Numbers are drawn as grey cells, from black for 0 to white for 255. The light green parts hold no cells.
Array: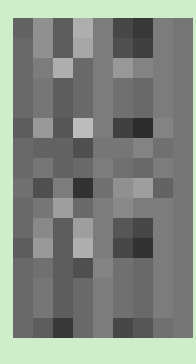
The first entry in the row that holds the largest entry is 93
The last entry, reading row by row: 118
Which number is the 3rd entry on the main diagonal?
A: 174
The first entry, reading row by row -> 99
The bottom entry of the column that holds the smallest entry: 86
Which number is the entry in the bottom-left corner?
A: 105
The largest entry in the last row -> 124
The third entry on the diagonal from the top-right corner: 131
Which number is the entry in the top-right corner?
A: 118
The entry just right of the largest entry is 124
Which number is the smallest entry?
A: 44
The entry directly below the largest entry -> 79
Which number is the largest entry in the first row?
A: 174
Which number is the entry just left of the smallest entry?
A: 64
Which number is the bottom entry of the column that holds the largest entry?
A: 105
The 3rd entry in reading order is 93
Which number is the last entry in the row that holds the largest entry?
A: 118
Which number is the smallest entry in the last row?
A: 56
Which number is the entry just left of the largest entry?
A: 86
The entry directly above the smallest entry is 105

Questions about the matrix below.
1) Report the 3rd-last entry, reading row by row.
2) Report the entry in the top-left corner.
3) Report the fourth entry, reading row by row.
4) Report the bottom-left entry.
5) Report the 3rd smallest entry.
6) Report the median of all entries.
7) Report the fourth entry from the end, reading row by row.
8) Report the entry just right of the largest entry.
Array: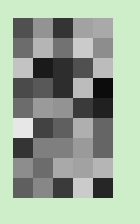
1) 58
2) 80
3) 162
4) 95
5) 32
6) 114
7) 135
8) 66

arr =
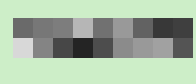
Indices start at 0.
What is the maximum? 216
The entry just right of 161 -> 84
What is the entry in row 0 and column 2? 125
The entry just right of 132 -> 71
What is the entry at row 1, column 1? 132

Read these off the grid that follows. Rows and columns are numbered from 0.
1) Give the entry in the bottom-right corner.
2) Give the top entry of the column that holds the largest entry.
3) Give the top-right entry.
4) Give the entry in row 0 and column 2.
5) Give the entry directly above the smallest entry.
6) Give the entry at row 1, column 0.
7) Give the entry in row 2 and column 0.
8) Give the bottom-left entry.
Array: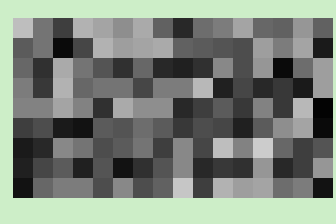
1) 18
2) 103
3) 97
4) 62
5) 158
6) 91
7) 103
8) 18

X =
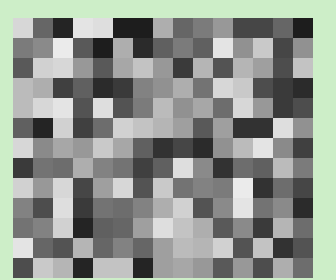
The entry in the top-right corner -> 29
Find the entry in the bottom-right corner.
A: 109
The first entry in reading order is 215
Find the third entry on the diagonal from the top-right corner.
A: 159
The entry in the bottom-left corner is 77
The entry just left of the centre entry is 96
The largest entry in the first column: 228
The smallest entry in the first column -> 58
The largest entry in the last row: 201
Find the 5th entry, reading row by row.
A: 222
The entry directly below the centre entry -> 96
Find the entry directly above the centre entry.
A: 181
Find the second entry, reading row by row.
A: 102
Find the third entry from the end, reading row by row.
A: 77
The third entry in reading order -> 36
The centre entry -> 50

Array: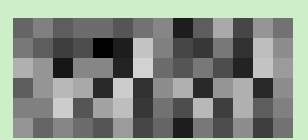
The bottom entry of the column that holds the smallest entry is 85
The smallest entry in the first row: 29
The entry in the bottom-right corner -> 114
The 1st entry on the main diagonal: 101
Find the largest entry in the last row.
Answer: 155
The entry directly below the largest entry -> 49
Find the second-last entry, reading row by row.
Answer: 62
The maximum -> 210
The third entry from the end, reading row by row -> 141
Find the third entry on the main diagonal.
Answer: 22
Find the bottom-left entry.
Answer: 149
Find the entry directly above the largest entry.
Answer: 196
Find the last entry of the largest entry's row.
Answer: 155
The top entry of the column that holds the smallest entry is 108
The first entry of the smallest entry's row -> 120
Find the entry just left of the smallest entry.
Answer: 77
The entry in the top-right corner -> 114
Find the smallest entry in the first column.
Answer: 93
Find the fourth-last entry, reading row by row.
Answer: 77
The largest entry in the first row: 169
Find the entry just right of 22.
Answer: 134
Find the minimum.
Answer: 1
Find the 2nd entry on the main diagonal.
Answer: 93
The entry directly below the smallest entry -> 134
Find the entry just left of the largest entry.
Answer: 35

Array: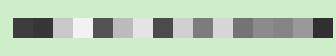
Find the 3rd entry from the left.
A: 200
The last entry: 48
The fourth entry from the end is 139
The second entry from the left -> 54
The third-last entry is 132
